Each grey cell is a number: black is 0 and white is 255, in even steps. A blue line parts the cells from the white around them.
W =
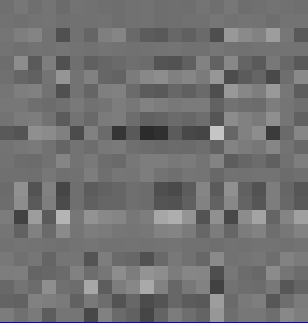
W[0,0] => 112
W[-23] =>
[112, 119, 111, 116, 107, 115, 113, 111, 110, 113, 114, 110, 111, 110, 116, 111, 119, 110, 112, 115, 113, 111]
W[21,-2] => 110
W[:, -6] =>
[119, 114, 152, 114, 136, 77, 152, 114, 140, 102, 131, 93, 114, 144, 136, 72, 102, 114, 114, 119, 114, 106, 110]
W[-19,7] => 102
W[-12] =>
[114, 109, 108, 114, 133, 115, 121, 109, 106, 119, 125, 125, 120, 123, 116, 131, 93, 102, 108, 96, 113, 126]
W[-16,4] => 112
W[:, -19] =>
[116, 116, 114, 114, 126, 116, 114, 108, 114, 139, 114, 114, 119, 129, 126, 91, 106, 114, 101, 103, 142, 126, 93]
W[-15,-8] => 110
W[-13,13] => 106
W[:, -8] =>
[116, 113, 106, 113, 130, 123, 106, 123, 110, 69, 110, 116, 116, 133, 130, 83, 103, 113, 103, 133, 130, 89, 100]
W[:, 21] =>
[111, 115, 89, 115, 89, 137, 93, 111, 97, 134, 104, 126, 111, 86, 89, 160, 130, 115, 123, 108, 100, 123, 126]
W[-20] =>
[115, 112, 115, 114, 117, 115, 113, 116, 114, 113, 114, 115, 116, 113, 113, 118, 114, 113, 115, 115, 115, 115]
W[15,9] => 119
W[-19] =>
[109, 141, 90, 126, 80, 111, 96, 102, 106, 111, 108, 84, 82, 96, 130, 98, 136, 100, 90, 120, 104, 89]
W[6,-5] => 135
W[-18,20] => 110
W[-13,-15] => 120
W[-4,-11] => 141
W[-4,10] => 147
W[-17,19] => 153
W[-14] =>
[89, 84, 143, 139, 128, 76, 129, 107, 53, 89, 43, 48, 91, 72, 69, 197, 102, 129, 141, 59, 106, 134]
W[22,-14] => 106
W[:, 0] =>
[112, 114, 117, 115, 109, 112, 117, 119, 115, 89, 115, 114, 112, 107, 109, 124, 117, 114, 120, 125, 104, 100, 124]
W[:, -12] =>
[114, 114, 92, 114, 108, 136, 92, 130, 97, 43, 108, 125, 125, 108, 108, 125, 119, 114, 81, 147, 169, 76, 70]
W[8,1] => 123
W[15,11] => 166
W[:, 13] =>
[110, 113, 96, 113, 96, 134, 96, 123, 103, 72, 106, 123, 117, 92, 96, 148, 123, 113, 113, 134, 120, 92, 110]
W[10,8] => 122
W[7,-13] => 119
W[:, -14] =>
[110, 110, 133, 114, 106, 99, 129, 125, 125, 53, 122, 106, 118, 102, 102, 133, 118, 114, 106, 141, 125, 83, 106]
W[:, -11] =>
[110, 110, 89, 115, 84, 141, 89, 125, 100, 48, 105, 125, 115, 79, 84, 166, 130, 115, 105, 141, 130, 84, 100]

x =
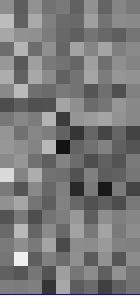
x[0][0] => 141
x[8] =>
[120, 135, 124, 179, 59, 149, 155, 164, 146, 136]
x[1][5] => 105
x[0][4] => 121
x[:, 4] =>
[121, 107, 104, 101, 114, 97, 122, 164, 59, 98, 19, 131, 111, 127, 130, 127, 105, 74, 109, 158, 168]
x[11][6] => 78
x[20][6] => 107
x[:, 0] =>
[141, 188, 167, 109, 152, 173, 137, 77, 120, 149, 151, 138, 217, 122, 145, 83, 106, 122, 118, 96, 125]
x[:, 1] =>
[93, 97, 145, 180, 89, 98, 186, 94, 135, 113, 142, 150, 132, 84, 166, 122, 185, 142, 239, 86, 123]
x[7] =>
[77, 94, 80, 81, 164, 143, 107, 117, 150, 136]
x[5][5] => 115
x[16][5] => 163
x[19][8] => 145
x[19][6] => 140
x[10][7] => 130
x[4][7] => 111
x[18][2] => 94
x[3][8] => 127
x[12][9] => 118
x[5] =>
[173, 98, 168, 139, 97, 115, 165, 124, 150, 146]
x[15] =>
[83, 122, 78, 116, 127, 152, 95, 142, 127, 134]
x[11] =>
[138, 150, 113, 94, 131, 108, 78, 97, 83, 122]
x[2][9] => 117
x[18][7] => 145
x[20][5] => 93
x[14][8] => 77

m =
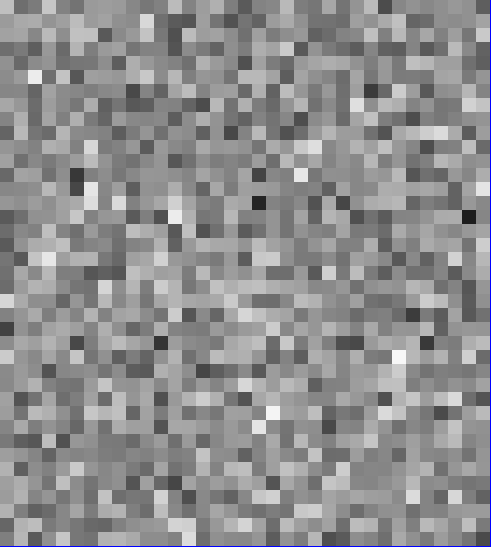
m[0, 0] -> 191
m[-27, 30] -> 112
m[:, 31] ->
[143, 143, 129, 111, 159, 164, 142, 118, 119, 219, 126, 183, 101, 158, 116, 171, 145, 159, 131, 133, 112, 187, 92, 97, 130, 178, 127, 129, 188, 75, 157, 169, 133, 112, 143, 101, 130, 166, 156]
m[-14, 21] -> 94
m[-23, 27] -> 108
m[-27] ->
[104, 163, 159, 113, 142, 56, 128, 141, 119, 136, 150, 149, 143, 133, 164, 145, 131, 165, 68, 135, 128, 231, 119, 144, 143, 135, 156, 150, 185, 85, 112, 101, 152, 134, 173]
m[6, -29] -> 126
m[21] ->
[214, 170, 142, 143, 102, 150, 117, 184, 136, 159, 118, 166, 180, 167, 163, 169, 202, 153, 111, 109, 135, 187, 178, 146, 134, 160, 113, 108, 120, 155, 204, 187, 143, 90, 144]
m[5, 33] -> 122
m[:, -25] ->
[119, 216, 195, 130, 152, 200, 132, 94, 133, 149, 91, 136, 150, 146, 151, 127, 173, 137, 167, 175, 125, 118, 140, 124, 150, 100, 89, 163, 169, 162, 159, 138, 129, 106, 160, 118, 109, 150, 141]
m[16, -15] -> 116
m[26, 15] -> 94
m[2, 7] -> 89
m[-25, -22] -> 164
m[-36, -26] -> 117
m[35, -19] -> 98
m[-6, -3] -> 150
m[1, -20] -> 116
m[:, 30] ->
[136, 108, 167, 89, 182, 120, 88, 147, 128, 205, 78, 128, 112, 167, 126, 148, 166, 171, 97, 113, 170, 204, 123, 183, 57, 155, 115, 143, 156, 118, 125, 140, 136, 180, 139, 132, 132, 185, 122]
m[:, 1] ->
[110, 169, 165, 122, 105, 155, 135, 151, 175, 185, 141, 112, 163, 137, 143, 111, 136, 146, 89, 168, 155, 170, 149, 146, 168, 150, 154, 155, 84, 115, 169, 95, 149, 95, 173, 178, 127, 178, 182]
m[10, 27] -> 192
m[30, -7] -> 112
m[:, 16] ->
[126, 82, 141, 143, 138, 116, 159, 114, 116, 72, 153, 132, 131, 124, 170, 183, 152, 167, 153, 157, 175, 202, 168, 139, 168, 173, 110, 157, 118, 160, 154, 153, 140, 184, 145, 98, 149, 181, 137]
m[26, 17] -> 138
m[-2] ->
[102, 178, 189, 122, 135, 119, 105, 102, 129, 143, 150, 154, 211, 207, 122, 152, 181, 212, 163, 109, 187, 159, 141, 162, 110, 188, 179, 119, 160, 127, 185, 166, 140, 190, 122]
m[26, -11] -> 133
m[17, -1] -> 205
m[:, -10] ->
[148, 159, 136, 92, 146, 165, 159, 223, 165, 155, 179, 137, 135, 135, 145, 80, 121, 129, 161, 188, 113, 160, 107, 131, 73, 175, 155, 157, 152, 110, 131, 169, 157, 130, 135, 166, 109, 188, 142]
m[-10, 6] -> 198
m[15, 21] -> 163
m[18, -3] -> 210
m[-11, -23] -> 153
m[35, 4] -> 118
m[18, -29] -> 179
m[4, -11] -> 168
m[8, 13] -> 141
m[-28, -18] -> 124
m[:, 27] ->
[76, 170, 128, 97, 153, 152, 104, 185, 126, 83, 192, 126, 150, 173, 177, 91, 108, 94, 137, 93, 151, 108, 128, 129, 172, 119, 178, 191, 80, 218, 148, 136, 135, 133, 142, 156, 144, 119, 111]

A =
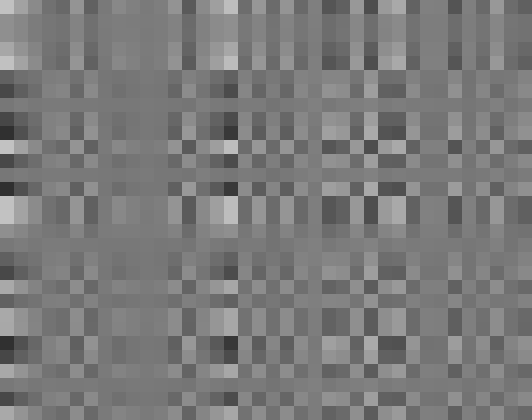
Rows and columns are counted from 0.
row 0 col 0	193
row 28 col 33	115
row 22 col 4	110
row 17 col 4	123
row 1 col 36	117
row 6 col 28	95
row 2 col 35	134
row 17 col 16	117
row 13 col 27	84
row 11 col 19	126
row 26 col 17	114
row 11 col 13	140
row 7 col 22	128
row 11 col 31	116
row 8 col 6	138
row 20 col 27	141
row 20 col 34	111
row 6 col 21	135
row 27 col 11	120
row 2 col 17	120
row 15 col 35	151
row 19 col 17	134
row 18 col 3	125
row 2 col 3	118
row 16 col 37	114
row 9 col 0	48
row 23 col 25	143
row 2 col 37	114
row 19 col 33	116
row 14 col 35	151
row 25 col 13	141
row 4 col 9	129
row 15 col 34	105
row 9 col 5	96
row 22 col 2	131
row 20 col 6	104
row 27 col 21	125
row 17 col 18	122
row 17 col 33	119
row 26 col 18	141
